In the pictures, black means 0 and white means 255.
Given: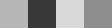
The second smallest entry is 142
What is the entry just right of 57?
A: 217
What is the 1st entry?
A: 183

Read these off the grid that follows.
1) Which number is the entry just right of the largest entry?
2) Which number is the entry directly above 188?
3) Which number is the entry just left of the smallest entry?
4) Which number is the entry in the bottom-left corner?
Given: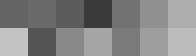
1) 84
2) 173
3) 92
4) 195

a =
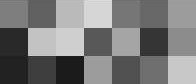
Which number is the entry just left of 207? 194
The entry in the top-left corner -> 126
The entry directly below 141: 200
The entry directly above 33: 40
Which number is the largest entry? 214
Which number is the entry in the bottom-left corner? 33

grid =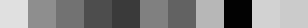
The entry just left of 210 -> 2
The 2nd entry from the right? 210
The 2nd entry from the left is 142

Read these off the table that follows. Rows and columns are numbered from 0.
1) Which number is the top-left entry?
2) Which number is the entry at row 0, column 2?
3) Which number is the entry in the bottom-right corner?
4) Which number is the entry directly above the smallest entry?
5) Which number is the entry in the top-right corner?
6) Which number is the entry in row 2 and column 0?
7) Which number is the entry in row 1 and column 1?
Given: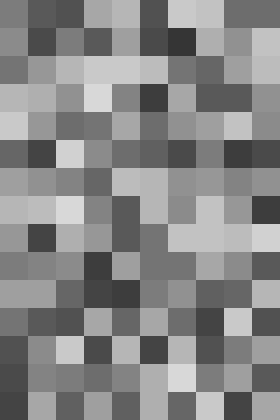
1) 124
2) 81
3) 167
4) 201
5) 109
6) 116
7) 74
